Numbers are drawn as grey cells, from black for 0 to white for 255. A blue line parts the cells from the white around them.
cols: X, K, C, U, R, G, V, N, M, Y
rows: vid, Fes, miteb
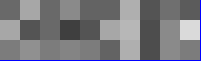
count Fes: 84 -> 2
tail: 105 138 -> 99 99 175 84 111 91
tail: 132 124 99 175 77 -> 138 124
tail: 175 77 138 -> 124
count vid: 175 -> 1
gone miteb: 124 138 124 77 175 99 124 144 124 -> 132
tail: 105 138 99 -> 99 175 84 111 91

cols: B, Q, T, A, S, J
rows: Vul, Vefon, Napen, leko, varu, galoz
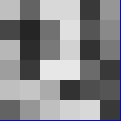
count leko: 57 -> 2
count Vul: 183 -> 0
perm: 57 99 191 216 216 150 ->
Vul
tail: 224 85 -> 137

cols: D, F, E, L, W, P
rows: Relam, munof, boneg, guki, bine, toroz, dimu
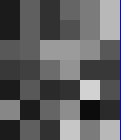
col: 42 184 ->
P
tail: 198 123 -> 184
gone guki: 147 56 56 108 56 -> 64
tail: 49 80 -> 123 184

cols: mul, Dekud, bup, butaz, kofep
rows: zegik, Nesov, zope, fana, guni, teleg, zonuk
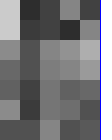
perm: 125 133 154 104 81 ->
fana
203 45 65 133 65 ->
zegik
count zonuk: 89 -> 1
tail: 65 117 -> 97 104
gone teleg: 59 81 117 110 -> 139
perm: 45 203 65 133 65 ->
zegik

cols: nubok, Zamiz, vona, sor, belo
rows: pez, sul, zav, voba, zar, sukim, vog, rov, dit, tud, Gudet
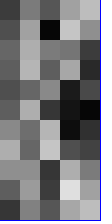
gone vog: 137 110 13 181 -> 48
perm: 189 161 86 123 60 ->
pez
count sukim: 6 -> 1
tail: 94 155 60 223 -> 161
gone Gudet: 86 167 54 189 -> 129
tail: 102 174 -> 123 117 60
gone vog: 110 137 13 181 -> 48

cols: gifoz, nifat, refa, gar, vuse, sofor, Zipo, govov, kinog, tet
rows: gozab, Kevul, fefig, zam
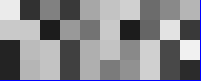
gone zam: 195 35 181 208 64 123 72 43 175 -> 145
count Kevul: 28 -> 2
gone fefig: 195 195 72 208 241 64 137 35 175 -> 187

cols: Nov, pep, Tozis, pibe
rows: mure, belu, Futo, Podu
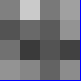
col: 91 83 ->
Tozis
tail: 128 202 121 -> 160

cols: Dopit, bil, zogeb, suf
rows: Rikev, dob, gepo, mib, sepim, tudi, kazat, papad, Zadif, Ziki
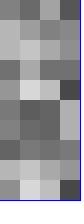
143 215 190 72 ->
Ziki
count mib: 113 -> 3
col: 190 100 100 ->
zogeb

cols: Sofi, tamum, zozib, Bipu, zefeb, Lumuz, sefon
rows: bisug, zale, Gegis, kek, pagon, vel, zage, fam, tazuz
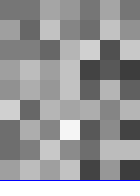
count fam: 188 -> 2
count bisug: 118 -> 4
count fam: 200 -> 1

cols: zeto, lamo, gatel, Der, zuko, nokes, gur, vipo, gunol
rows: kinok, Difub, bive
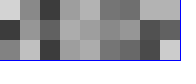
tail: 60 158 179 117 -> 111 179 179
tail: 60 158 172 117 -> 104 74 204
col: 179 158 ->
zuko
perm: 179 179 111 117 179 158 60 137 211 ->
kinok

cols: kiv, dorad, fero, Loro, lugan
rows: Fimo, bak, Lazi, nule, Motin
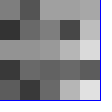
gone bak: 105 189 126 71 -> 51
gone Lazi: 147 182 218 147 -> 153
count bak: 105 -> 1
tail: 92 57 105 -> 182 225
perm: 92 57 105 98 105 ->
nule
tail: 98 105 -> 92

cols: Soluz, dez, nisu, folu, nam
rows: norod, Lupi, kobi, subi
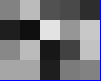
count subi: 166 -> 2
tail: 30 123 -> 130
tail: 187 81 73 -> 45
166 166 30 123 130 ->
subi
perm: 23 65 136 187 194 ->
kobi
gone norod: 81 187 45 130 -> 73
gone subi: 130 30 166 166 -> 123

